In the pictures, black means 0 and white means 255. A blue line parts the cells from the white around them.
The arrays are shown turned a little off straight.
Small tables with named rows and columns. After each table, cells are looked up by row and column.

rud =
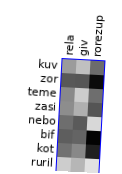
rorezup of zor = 11
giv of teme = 204
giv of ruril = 182
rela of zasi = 141
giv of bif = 100
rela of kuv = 155
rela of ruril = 205
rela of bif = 94
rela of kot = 113
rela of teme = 137
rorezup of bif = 3
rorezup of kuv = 108
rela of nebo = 110

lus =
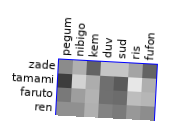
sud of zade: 197
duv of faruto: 112
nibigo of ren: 144
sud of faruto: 108
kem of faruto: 179
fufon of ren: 141
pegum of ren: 144
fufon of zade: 99
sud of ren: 122
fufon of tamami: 175

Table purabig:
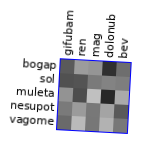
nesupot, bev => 90
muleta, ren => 77
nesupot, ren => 155
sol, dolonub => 131
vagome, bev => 120
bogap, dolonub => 48
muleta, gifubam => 147
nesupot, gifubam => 122
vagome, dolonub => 178
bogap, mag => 149

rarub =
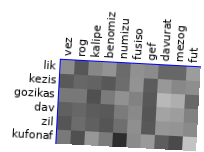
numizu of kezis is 109
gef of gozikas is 88
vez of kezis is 89
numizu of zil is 111
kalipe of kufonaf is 151
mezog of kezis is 136
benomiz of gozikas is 123
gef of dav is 85
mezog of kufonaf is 74
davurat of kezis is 152

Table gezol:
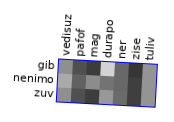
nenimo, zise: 63
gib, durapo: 211
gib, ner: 104
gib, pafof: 80
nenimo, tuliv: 148
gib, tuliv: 148
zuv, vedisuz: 143
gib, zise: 54
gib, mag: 60
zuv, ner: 107
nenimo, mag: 140
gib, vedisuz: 143
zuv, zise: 63
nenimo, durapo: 115
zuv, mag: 61
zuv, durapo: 152
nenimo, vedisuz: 170

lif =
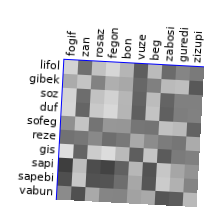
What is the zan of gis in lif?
100
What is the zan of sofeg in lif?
196
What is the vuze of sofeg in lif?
118
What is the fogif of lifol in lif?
211
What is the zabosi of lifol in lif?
107
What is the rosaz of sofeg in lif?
116
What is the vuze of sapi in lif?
183
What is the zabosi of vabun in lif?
85
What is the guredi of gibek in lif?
190
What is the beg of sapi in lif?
83
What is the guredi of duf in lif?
126
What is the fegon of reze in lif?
110
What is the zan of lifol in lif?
112
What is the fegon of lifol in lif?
214
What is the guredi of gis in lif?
123
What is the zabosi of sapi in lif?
198
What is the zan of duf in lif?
101
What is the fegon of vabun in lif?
133
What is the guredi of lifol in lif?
133
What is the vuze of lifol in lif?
94

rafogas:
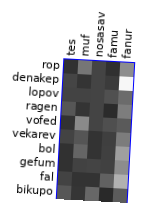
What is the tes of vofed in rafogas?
50
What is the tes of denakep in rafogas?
69
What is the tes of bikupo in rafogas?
87
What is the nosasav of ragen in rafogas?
68
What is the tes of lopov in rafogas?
67
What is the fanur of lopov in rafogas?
107
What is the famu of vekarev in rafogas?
63
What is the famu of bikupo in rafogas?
41
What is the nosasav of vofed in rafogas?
68
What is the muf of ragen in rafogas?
52
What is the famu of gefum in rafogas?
65
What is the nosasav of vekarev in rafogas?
51
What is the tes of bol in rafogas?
49
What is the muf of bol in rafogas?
101
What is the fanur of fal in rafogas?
177
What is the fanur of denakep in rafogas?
247
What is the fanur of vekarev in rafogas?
124

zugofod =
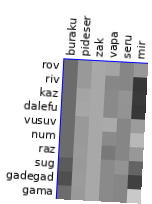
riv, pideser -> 153
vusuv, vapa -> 170
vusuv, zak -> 168
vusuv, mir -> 156
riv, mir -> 55
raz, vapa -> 121
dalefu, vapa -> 138
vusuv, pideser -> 153
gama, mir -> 201
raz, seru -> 134
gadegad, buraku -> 79
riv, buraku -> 108
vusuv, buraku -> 108
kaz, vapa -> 138

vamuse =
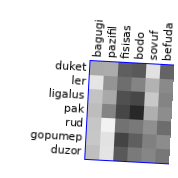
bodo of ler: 132
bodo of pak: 40
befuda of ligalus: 132
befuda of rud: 109
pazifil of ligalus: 169
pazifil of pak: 132
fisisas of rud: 114
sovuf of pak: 175
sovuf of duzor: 134
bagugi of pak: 189
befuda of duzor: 119
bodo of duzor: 122
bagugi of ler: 229
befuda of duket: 100
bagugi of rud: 198
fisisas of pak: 70
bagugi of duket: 170

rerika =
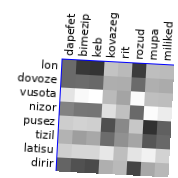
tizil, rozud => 165
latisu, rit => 190
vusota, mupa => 191
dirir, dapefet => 100
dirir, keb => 74
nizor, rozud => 105
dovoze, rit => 173
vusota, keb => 255
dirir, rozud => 68
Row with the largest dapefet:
vusota

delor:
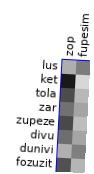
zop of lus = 174
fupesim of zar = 164
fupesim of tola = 184
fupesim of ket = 215
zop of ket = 25
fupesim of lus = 124
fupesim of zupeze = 189

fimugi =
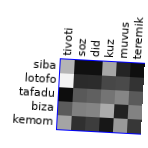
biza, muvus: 34
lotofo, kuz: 71
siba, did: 16
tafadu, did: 96
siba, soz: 16
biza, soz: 128
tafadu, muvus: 134

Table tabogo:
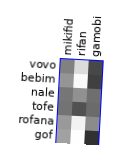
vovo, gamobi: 72
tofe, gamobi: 107
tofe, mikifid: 115
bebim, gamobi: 64
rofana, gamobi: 139
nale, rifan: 145
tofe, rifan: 81
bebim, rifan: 249
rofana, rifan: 242
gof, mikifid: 161

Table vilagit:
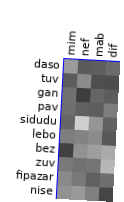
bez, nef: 146
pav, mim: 111
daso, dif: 107
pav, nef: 96
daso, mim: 154
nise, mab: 127
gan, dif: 93

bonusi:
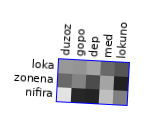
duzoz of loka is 152
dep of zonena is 76
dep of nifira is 36
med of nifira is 191
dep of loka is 164
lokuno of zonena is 33
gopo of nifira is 39
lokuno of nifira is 127
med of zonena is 164
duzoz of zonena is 105
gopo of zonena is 131
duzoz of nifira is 227
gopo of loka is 148
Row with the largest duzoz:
nifira

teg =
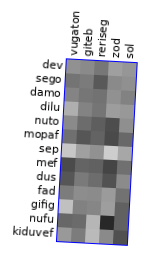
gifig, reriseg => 134
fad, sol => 114
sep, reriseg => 145
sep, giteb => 160
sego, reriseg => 89
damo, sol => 130
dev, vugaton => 145
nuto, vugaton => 138
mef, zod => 69
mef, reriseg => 97
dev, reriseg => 119
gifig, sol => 97
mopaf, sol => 104
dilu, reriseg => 117
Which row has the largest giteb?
sep

